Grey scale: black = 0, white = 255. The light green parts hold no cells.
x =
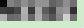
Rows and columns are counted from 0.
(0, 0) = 10
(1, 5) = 167
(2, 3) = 172
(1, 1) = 55
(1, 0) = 62
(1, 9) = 152
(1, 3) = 177
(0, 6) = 146
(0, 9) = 141

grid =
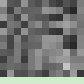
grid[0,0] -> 166
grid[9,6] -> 98
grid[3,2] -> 112
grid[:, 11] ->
[124, 132, 121, 114, 122, 131, 133, 151, 125, 139, 56]
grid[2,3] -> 147
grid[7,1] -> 85
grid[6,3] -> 93
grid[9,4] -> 121
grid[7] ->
[91, 85, 124, 77, 120, 149, 128, 133, 139, 166, 105, 151]
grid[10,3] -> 78
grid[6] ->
[123, 68, 121, 93, 100, 102, 148, 141, 128, 60, 41, 133]
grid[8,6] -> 114
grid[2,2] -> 71
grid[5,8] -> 144
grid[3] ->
[59, 119, 112, 64, 121, 138, 99, 131, 146, 161, 143, 114]
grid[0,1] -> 87
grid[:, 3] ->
[146, 96, 147, 64, 146, 79, 93, 77, 60, 94, 78]
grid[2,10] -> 107
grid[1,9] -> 62
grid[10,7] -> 112
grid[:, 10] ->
[67, 40, 107, 143, 108, 52, 41, 105, 126, 141, 156]
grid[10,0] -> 59
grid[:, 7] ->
[73, 139, 57, 131, 58, 151, 141, 133, 142, 101, 112]
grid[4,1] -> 108
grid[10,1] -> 150
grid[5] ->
[106, 70, 130, 79, 105, 111, 150, 151, 144, 72, 52, 131]
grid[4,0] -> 153
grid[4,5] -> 90
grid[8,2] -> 121
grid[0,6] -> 111

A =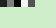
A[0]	32
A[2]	3

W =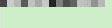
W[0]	71
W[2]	183
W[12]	187
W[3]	91

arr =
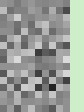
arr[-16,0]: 148
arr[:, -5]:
[136, 147, 146, 175, 109, 171, 198, 59, 113, 125, 63, 197, 60, 191, 147, 133]
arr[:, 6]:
[133, 117, 143, 192, 179, 132, 114, 91, 133, 121, 146, 90, 117, 142, 137, 118]
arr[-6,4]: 142
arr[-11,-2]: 170
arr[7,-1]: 165
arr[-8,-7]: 142
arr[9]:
[146, 145, 148, 150, 162, 125, 121, 130, 144, 133]
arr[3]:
[130, 138, 113, 141, 110, 175, 192, 140, 147, 164]
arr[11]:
[191, 104, 141, 95, 188, 197, 90, 185, 122, 65]
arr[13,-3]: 198
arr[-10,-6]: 159
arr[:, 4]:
[150, 157, 132, 110, 120, 151, 159, 194, 136, 162, 142, 188, 195, 128, 141, 190]
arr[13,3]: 103
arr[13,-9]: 129
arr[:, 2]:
[123, 130, 203, 113, 108, 192, 167, 170, 217, 148, 159, 141, 85, 183, 177, 95]
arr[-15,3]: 129
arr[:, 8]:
[141, 115, 149, 147, 138, 170, 114, 169, 168, 144, 176, 122, 181, 128, 134, 173]
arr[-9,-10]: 113
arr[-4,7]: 36
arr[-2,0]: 150
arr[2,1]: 158
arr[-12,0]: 142

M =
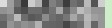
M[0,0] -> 220
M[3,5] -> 177
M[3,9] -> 70
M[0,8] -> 109
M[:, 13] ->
[84, 149, 160, 102]
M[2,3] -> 108
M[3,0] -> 98
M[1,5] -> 107
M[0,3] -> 58
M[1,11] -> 189
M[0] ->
[220, 158, 113, 58, 205, 177, 68, 128, 109, 60, 112, 99, 186, 84, 207]
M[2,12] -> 184
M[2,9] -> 118
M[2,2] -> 186
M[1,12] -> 172

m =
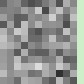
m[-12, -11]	100
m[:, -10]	[133, 132, 128, 161, 135, 154, 173, 138, 139, 139, 144, 138]
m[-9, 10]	150
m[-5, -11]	154
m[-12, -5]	121
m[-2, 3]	158
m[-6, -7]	139
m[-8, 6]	120
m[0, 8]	82
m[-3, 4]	182
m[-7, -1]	166
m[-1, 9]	125
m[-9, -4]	147
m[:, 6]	[121, 73, 150, 144, 120, 135, 150, 95, 123, 178, 172, 113]
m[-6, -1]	145
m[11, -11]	145
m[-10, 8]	135
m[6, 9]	178
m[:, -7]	[79, 139, 145, 140, 101, 107, 139, 104, 143, 182, 114, 164]
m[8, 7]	128
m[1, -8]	160
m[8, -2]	92
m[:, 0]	[100, 128, 158, 89, 179, 195, 185, 154, 156, 161, 187, 145]
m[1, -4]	160
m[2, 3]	97
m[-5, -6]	94
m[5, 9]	113
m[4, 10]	140
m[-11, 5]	201
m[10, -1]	172
